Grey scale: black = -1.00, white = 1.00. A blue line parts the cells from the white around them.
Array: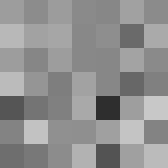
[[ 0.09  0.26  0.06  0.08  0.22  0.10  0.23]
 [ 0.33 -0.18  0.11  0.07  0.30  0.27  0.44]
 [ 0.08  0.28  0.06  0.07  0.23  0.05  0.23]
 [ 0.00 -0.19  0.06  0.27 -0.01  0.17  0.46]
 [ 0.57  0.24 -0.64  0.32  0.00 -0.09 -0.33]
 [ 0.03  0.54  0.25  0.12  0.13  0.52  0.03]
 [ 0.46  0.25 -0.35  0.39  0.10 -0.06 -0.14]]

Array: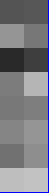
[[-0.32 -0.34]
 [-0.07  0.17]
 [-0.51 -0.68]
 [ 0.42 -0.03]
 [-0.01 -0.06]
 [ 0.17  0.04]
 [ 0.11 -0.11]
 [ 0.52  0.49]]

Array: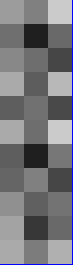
[[ 0.59  0.00  0.22]
 [-0.18 -0.76 -0.13]
 [-0.45 -0.14  0.07]
 [ 0.44 -0.27  0.33]
 [-0.43 -0.11 -0.26]
 [ 0.59 -0.14  0.33]
 [-0.07 -0.76 -0.26]
 [-0.45  0.00 -0.21]
 [-0.10 -0.25  0.13]
 [-0.18 -0.57  0.28]
 [ 0.38 -0.03  0.33]]

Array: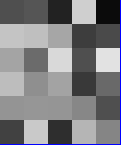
[[-0.91  0.62 -0.73 -0.33 -0.38]
 [-0.42 -0.52  0.30  0.50  0.54]
 [ 0.77 -0.38  0.70 -0.16  0.29]
 [-0.18 -0.55  0.28  0.12  0.48]
 [-0.38  0.06  0.17  0.18  0.16]
 [ 0.04  0.42 -0.64  0.58 -0.49]]

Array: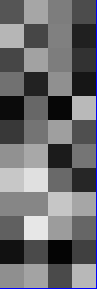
[[-0.40 -0.02  0.30 -0.33]
 [-0.75  0.00 -0.45  0.43]
 [-0.61 -0.02  0.27 -0.45]
 [-0.83  0.13 -0.73 -0.11]
 [ 0.45 -0.95 -0.19 -0.91]
 [-0.38  0.25 -0.09 -0.56]
 [-0.08 -0.79  0.32  0.14]
 [-0.70 -0.18  0.76  0.56]
 [ 0.30  0.55  0.05  0.05]
 [-0.20  0.22  0.81 -0.25]
 [-0.50 -0.97 -0.42 -0.87]
 [ 0.44 -0.42  0.28  0.12]]

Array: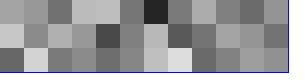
[[ 0.16 -0.16  0.00  0.34 -0.04 -0.71 -0.08  0.49  0.46 -0.11  0.19  0.29]
 [-0.10  0.17  0.29 -0.09 -0.30  0.44  0.00 -0.43  0.19  0.38  0.09  0.55]
 [ 0.14  0.24  0.01 -0.18  0.73  0.50  0.05 -0.14  0.09 -0.04  0.65 -0.20]]
